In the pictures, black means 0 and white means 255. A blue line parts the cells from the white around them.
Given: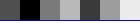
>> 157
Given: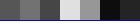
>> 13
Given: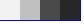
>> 74
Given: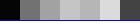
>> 219
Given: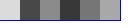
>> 118
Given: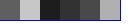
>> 73
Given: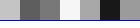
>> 24
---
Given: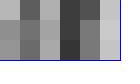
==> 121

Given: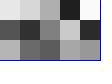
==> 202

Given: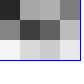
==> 97

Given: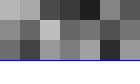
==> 80

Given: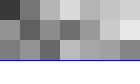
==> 202

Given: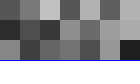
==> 157

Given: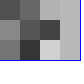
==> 67

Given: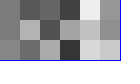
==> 194
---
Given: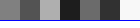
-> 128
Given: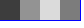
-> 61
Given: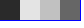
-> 42
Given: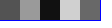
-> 83
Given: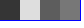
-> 53
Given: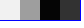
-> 241
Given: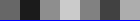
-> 103
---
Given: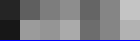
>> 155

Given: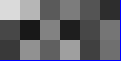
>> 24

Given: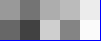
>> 65

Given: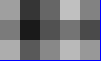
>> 26

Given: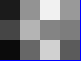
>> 180

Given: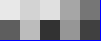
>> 188

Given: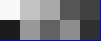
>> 153

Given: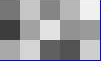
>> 162

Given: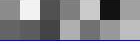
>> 93

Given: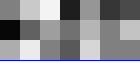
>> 97
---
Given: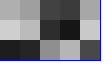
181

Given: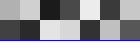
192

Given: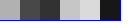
218

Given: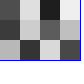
217

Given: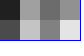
129

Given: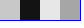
231

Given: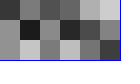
116

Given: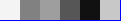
17

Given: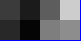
126

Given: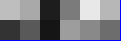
137
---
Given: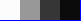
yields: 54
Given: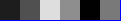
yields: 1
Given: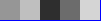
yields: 108
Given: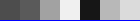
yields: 184
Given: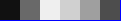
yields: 159
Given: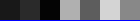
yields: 212
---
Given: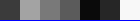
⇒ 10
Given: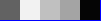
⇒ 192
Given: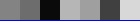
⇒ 159
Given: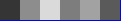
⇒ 125
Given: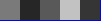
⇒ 89
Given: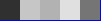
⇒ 178
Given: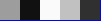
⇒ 250
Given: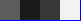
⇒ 26
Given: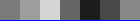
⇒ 28
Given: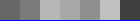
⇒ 142
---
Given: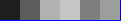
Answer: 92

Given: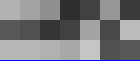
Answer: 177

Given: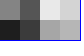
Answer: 212

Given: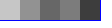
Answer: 198

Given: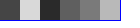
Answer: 217

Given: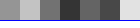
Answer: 114

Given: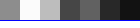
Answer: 189

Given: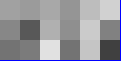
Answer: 123
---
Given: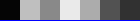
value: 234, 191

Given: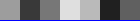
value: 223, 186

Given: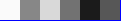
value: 250, 217

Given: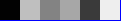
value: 238, 191

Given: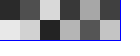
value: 232, 217

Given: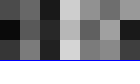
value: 213, 206

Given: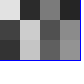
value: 226, 205

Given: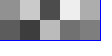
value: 238, 202
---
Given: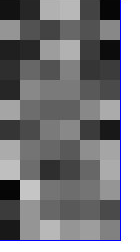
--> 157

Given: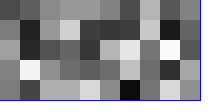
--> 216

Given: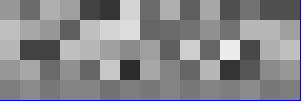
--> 120

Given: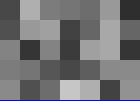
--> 66

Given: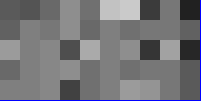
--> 119

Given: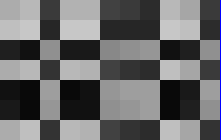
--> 166
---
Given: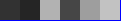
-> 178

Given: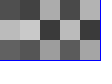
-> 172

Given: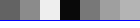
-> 238

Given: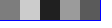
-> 32

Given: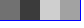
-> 207

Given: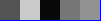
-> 8

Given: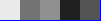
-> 144

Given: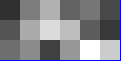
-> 177

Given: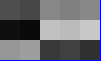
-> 136
